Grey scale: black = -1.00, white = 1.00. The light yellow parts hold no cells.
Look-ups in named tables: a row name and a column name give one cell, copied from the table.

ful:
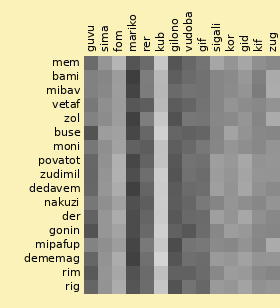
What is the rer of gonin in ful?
-0.18
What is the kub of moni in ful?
0.51
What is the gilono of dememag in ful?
-0.33
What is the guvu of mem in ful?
-0.16
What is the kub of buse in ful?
0.63
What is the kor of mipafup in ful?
0.06
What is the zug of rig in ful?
0.17
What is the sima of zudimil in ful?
0.16
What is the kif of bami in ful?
0.00
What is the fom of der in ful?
0.35
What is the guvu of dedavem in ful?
-0.19
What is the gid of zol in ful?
0.17
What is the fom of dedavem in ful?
0.35

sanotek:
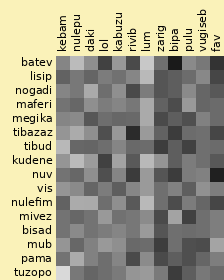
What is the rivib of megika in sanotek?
-0.18
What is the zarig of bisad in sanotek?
-0.33
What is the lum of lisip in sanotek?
0.45
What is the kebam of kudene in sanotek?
0.17
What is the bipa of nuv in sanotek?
-0.53
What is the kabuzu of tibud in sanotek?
0.04
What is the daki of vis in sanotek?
-0.21
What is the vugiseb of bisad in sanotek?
-0.13
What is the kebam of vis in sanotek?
0.17
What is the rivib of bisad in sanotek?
-0.07
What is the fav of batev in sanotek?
-0.60
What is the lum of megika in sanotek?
0.33
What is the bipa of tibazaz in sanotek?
-0.53
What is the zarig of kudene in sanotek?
0.16
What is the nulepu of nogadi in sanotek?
-0.06
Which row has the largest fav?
mub

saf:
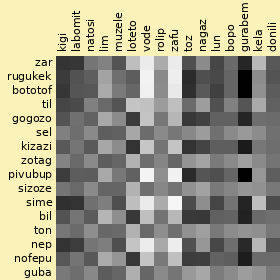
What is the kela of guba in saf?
0.15
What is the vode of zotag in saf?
-0.14
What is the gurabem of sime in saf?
-0.72
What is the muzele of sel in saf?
-0.24
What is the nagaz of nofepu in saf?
-0.51
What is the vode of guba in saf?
-0.20
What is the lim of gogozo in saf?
0.32
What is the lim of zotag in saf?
-0.27
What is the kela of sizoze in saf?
0.14
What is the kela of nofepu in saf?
-0.16

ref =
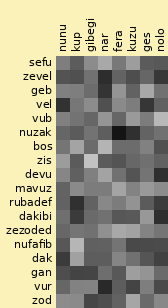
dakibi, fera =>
-0.32
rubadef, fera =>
-0.03
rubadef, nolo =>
-0.53
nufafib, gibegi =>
-0.25
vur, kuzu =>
-0.47
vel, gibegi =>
0.10
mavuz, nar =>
-0.03
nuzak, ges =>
-0.22
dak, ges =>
-0.33

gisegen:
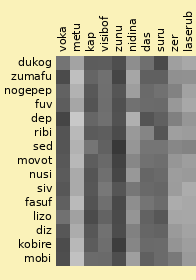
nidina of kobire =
0.05
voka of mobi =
-0.39
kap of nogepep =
-0.31
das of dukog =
-0.13
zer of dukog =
0.25
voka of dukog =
-0.09
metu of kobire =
0.44
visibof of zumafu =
-0.12
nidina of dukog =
0.11
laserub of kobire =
0.24
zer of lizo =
0.30
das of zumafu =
-0.25

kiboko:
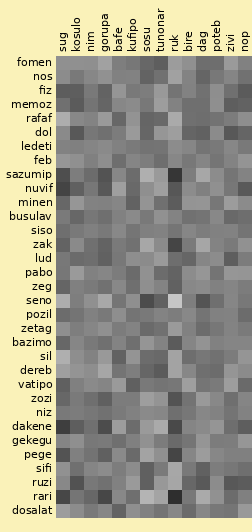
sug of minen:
-0.19
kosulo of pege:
0.00
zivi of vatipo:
0.23
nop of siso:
-0.09
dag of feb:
0.04
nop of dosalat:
0.20
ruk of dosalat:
0.06
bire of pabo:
0.10
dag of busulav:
-0.09
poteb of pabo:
-0.09
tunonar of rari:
0.29
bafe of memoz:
0.06
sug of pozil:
-0.15
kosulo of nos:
-0.05

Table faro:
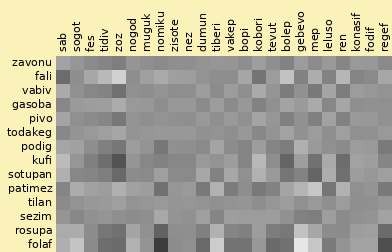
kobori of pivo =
0.29
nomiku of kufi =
0.02
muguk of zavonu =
0.12
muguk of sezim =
0.12
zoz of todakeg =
0.30
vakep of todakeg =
0.12
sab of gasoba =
0.06
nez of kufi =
0.06
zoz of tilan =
0.25
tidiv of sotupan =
-0.01
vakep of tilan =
0.15
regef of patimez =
-0.05
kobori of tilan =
0.11
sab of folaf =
0.37
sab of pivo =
0.29
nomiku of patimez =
-0.11
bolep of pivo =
0.00
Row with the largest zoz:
fali

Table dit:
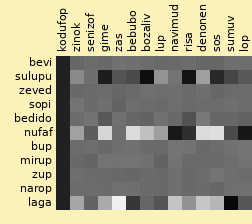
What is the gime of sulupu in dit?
-0.77
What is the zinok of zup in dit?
-0.13
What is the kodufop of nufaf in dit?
-0.74
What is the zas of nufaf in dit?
-0.14
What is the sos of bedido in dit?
-0.20
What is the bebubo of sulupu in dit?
-0.41
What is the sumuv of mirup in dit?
-0.14
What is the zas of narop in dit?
-0.12
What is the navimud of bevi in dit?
-0.17
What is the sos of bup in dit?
-0.15
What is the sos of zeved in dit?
-0.19
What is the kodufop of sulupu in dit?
-0.74
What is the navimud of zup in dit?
-0.13
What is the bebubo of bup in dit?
-0.11
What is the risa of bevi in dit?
-0.15
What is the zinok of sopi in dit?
-0.09
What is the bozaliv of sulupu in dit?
-0.88
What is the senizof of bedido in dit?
-0.10
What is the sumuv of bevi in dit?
-0.13
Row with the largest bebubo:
nufaf

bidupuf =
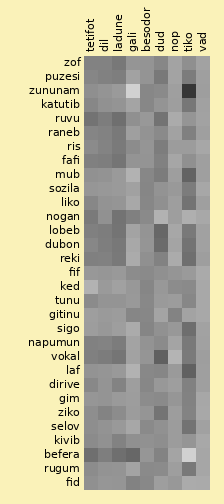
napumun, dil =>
0.03
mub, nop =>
0.24
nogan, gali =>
0.00
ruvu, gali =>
0.13
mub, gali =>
0.40
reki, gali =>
0.34
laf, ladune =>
0.20
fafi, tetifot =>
0.00
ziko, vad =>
0.32
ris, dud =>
-0.02
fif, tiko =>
0.21
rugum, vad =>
0.30
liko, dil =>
0.15
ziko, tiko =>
0.03

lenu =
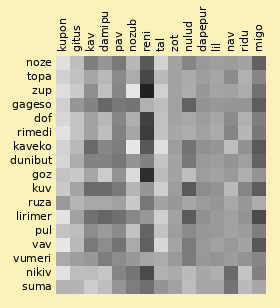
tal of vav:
0.69
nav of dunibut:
0.16
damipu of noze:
0.18
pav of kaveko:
-0.02
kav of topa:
0.30
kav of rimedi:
0.27
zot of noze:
0.27
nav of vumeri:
0.22
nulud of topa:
0.34
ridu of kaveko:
0.14
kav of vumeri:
0.19
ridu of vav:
0.28
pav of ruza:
0.26
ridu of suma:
0.46
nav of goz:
0.21
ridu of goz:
0.37
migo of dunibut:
-0.23
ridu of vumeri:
0.15
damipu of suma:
0.49
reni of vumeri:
0.30
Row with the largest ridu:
nikiv

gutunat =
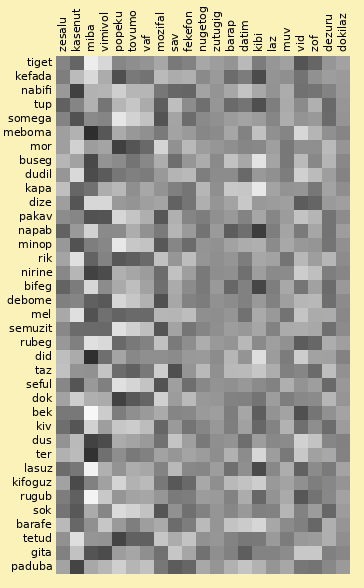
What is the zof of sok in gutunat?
0.22
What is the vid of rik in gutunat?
0.44
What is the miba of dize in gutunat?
0.69
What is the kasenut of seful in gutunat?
-0.33
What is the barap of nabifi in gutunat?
0.31
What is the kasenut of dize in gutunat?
-0.33
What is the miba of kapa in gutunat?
-0.11
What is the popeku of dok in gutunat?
-0.49
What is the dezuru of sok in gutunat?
-0.19
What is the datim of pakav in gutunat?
0.03
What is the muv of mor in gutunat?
-0.06

